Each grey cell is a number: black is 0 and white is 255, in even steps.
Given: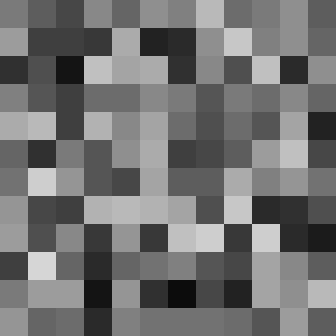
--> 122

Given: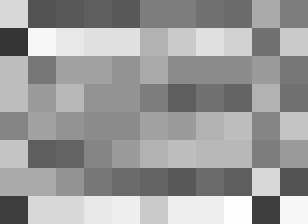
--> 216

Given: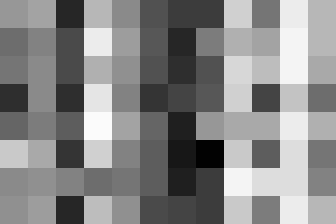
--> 151

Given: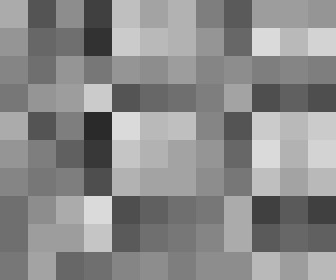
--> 171

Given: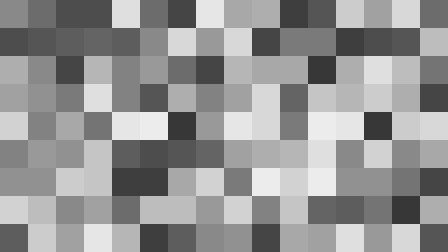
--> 137

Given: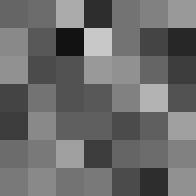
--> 101

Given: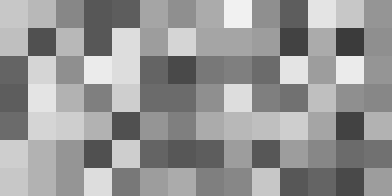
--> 199
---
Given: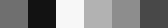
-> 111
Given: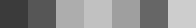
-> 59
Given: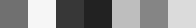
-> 112
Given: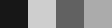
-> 23
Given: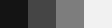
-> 20
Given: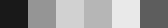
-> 25
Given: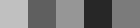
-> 192
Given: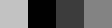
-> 194
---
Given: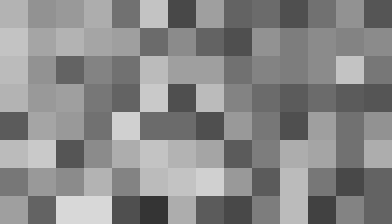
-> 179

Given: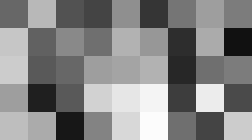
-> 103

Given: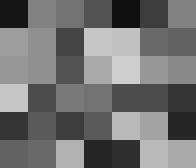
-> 22

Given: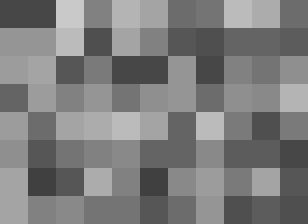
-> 71

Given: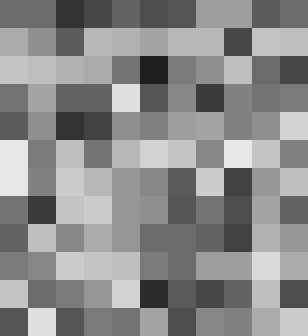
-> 107

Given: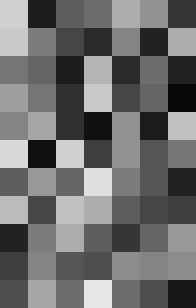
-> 208
